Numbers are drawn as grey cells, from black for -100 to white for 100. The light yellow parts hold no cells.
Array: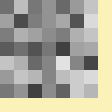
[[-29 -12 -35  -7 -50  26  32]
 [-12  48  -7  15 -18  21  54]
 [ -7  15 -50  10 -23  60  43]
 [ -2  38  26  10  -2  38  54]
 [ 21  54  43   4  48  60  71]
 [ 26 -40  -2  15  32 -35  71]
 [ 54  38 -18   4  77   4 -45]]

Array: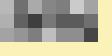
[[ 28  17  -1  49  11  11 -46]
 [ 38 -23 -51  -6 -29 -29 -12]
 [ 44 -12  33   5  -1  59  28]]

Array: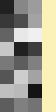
[[-74   6  22]
 [-56 -39  28]
 [-33  61  28]
 [-27   0 -10]
 [-22  82  88]
 [ -5 -27   0]
 [ 50  45 -84]
 [ 56 -74 -51]]

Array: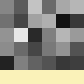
[[-73   0 -23 -35 -56 -51]
 [-11 -45  27  37 -85 -56]
 [  5 -29  53 -17  32  43]
 [ 10 -17 -45  -5  15 -35]
 [ 15  81 -68   0  43  21]]

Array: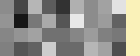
[[  0 -33 -23  61 -17 -17  43  27 -39]
 [  5  16  27 -11 -11   5  22   0  -6]
 [ 10 -45  43 -28 -61  38  10  27  77]
 [ 16 -83  -6  33 -33  82  10  22 -23]]

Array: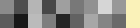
[[-28 -81  47  -1 -71 -23  31   4 -17]
 [  9 -39  42 -44  25  -6  14  68  19]]

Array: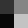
[[-94  53]
 [-60   4]]
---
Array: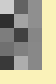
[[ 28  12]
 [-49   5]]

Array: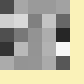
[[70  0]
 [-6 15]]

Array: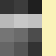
[[ 56  51]
 [-16 -40]]

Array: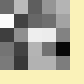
[[-48 -19]
 [ 12  87]]

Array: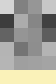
[[35  5]
 [17 12]]

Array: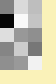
[[95 54]
 [19 12]]

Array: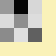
[[ 12  73]
 [ 75 -25]]
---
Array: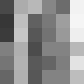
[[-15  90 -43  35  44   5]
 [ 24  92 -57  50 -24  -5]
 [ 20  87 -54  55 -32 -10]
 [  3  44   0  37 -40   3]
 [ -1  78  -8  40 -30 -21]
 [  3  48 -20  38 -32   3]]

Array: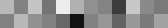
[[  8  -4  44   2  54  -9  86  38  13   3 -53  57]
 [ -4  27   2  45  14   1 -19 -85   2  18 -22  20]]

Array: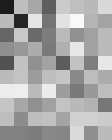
[[ 45  70 -78  49  31 -26  59  50]
 [ 41  28  47 -70  80  -9  77  95]
 [ 26  47 -21  58 -17  -2  46  14]
 [ 27  46  12  19  35  -4  37  81]
 [ -1  82 -36  52  13  28 -27  52]
 [ 48  34  47  53  22  49  55   8]
 [ 20  48  85  87  47  84  23  -5]
 [ 40  -7  55  31  13  26  53  45]
 [ 63  59  48  10  49  51  29  64]
 [ 12  47   1   1  -2   7   5  71]]

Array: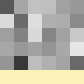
[[ 26  20 -30  30  51  50]
 [ 36   9  71 -17  74  37]
 [ 27  58  25   2  70   4]
 [ 32  80  31  19  27  16]
 [ 29 -18  17 -56  48  38]]

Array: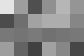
[[ 43  17  79  23 -38  13]
 [ 36   5 -40 -13  27  36]
 [ -8  -6  -6  -9  -4 -11]
 [  6 -44  23 -22 -50  26]]

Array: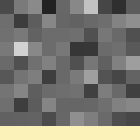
[[-63 -28 -42  -4   8 -73 -19   7  52 -45]
 [  3  12 -14 -53 -27   6 -20 -23 -18 -14]
 [-18 -37 -12  -5 -23 -15 -15 -13 -37  -7]
 [-13 -30  -5  65   7 -15  -6 -58 -57 -16]
 [  1  24 -17 -37 -12   1 -18 -37  -7 -25]
 [-45 -22 -32  -9  -1 -51 -18  -4  25 -35]
 [-18 -50  -9   4 -26 -16 -14 -11 -50  -2]
 [  1   6 -13 -51 -28   4 -20 -20 -19 -13]
 [-39 -44 -24 -23 -22 -40 -19  12  -1 -17]]
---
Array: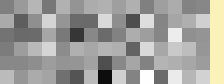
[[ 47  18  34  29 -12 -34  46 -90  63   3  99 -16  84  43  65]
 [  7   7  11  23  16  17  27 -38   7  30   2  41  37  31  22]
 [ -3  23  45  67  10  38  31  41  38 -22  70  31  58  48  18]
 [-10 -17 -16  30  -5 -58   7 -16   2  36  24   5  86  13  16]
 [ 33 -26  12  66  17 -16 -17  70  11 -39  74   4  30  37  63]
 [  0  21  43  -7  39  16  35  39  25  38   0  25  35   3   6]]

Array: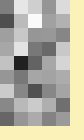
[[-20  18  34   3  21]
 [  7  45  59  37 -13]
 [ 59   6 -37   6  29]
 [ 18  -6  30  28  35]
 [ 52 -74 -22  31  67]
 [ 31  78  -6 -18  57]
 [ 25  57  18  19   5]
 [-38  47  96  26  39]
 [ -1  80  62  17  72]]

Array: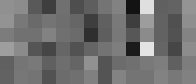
[[-23  -7  -9 -36 -15 -12   0 -34   3  -9  -9   2  -6   1]
 [-25  -8  -5 -25 -14 -21  14 -34 -15 -12  -5  -1 -25  -2]
 [ 24   9 -33 -45 -20 -36 -21 -10  -1 -79  79 -21 -45  10]
 [ -3 -11 -11   2 -12 -16 -63 -26  -6 -32   9 -23 -36   3]
 [ 15  -6 -17  -9 -14 -20 -51 -25  -5 -51  23 -23 -37  11]
 [ 13  10 -30 -51 -12 -39 -26  -9   2 -85  75 -25 -22  16]]

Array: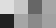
[[-73  30   8  26]
 [ 74  55 -20  30]]

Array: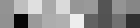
[[ 14 -95  21  36  38  86 -23 -36 -11 -62]
 [ 15  50  76  33  71  18  20 -34  16   5]]

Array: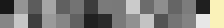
[[  5  55 -51  21   5 -24 -75 -67  -4  14  53 -35  -9   3  81]
 [-81  16 -28  30 -25 -10 -53  -4  -5  59 -15  11 -21  -3 -76]]
